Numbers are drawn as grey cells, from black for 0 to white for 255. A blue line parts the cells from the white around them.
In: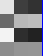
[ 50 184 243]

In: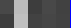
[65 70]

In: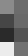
[108  70]

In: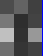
[ 64  46 192]

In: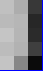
[ 56 182 197]

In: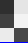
[229  64]

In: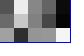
[ 11  70 149]

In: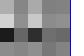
[130 140  46 134]
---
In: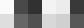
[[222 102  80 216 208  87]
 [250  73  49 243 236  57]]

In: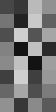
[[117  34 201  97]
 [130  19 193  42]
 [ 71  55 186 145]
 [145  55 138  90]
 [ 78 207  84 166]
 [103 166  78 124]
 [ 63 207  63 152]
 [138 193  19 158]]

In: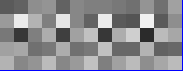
[[154 235 179 127 229 135  98 235  90  84 241  90 142]
 [179 135 148 187 135 154 193 127 161 187 142 167 187]
 [ 90  98 142 148  98 135 127 127 120 112 148 112 161]
 [120  55 127 173  63 161 193  55 173 207  43 187 167]
 [161 167 112 120 173 112 120 193 104 104 179  98 104]]

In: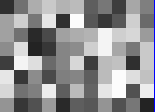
[[ 61 244 222 106 133 215  61 187 193  47 201]
 [ 47 113 173 201 179 187  94 119  61 167 127]
 [230  55 140  74 127 133  94 187 252 222 193]
 [215 113 127 237  94 187 100 230 252  81 237]
 [161 207 119 230  47 252  87  55  87 207 106]
 [148  55  81 155  41  94  87 148  81 119  35]
 [161 113  41  74 161 173 179 244 207 215 155]
 [140 222  35  55 133 140 207 244 167 119 201]]

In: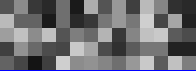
[[158 193 140 193  84 126 105 180  56 133 193 201  91  76]
 [ 63 146 105  76  70 201 166  76  48  91 119 119  34  34]
 [186  99  99  26 111  41  56 119 152 119 207  70 166  34]
 [ 84 140  56  41 111  26 173  84 152  63 186 133  48  41]
 [ 99  70  20  63 207 140 146 133 111 152 201  91 193 126]]

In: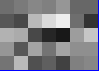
[[ 87  72 185 218 238 110  51]
 [150  87 164 116 164 143 143]
 [110 122 135 128 150 103 103]
 [116 185  80  95  65 128 135]
 [178 171  72  38  24 157 198]]

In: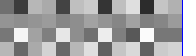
[[112  60 183 170  67 191 203  52 191 223  44 197 177]
 [183 104 170 211 104 183 223  96 197 217  96 203 211]
 [119 245 162 127 231 142 112 237 127  88 251 119 119]
 [148 142 148 155 134 142 162 148 134 162 127 134 155]]
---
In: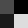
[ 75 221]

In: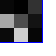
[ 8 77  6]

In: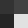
[ 51 225]

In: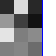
[ 41  63 139]

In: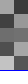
[166 152]

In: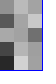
[145 164 112]
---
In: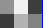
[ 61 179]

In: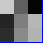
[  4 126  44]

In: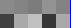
[130  54]

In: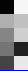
[246 175]

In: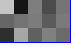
[117  91  96]

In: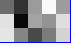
[156 147  73]

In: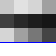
[160  29 160]
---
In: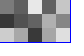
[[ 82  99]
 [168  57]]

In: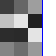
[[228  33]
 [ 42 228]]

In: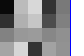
[[176 198]
 [152 155]]

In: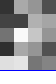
[[ 66 177]
 [249 198]]

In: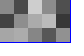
[[142 171]
 [172 134]]

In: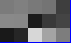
[[136  27]
 [ 38 215]]
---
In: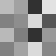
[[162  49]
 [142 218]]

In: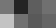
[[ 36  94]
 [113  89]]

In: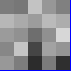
[[119 195]
 [170 156]]

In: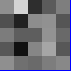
[[212  46]
 [ 33 141]]

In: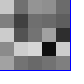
[[112 148]
 [ 64 111]]

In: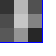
[[183  81]
 [198 131]]

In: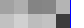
[[174 132]
 [208 189]]
